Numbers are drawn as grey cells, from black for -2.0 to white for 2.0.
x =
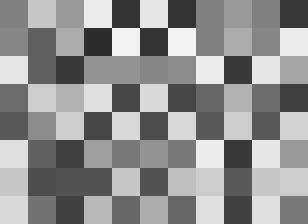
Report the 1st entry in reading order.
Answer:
0.0
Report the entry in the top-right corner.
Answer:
-1.1
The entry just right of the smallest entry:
1.8
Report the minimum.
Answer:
-1.3
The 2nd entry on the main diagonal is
-0.5
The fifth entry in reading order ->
-1.2
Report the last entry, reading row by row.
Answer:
-0.1
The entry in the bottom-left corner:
1.4
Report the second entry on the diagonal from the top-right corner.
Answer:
0.1
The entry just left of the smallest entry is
0.7
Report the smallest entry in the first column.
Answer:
-0.6
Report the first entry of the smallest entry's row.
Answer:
0.1
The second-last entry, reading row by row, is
1.5
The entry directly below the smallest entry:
0.3
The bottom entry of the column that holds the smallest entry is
0.9
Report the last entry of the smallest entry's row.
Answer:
1.7

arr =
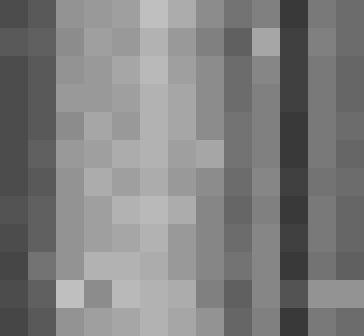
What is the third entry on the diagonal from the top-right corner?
-1.0
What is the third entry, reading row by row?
0.3
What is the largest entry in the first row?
1.0
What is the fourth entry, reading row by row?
0.4
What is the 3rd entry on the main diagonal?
0.3
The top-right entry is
-0.3
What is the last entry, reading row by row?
-0.3
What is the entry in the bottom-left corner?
-0.9
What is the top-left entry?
-0.8
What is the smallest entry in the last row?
-1.1
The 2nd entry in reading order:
-0.6
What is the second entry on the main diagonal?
-0.5
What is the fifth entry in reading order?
0.5
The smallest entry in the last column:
-0.5
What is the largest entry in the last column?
0.3
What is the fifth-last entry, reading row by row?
-0.4

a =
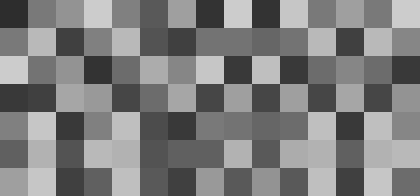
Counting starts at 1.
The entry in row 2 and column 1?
-0.1
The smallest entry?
-1.3
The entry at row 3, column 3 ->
0.3
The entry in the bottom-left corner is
0.5
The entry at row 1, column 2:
-0.1
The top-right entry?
1.2
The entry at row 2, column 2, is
0.9
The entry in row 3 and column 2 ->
-0.2
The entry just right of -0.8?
-1.1
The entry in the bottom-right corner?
-0.3
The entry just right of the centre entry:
0.5
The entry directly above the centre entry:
1.1
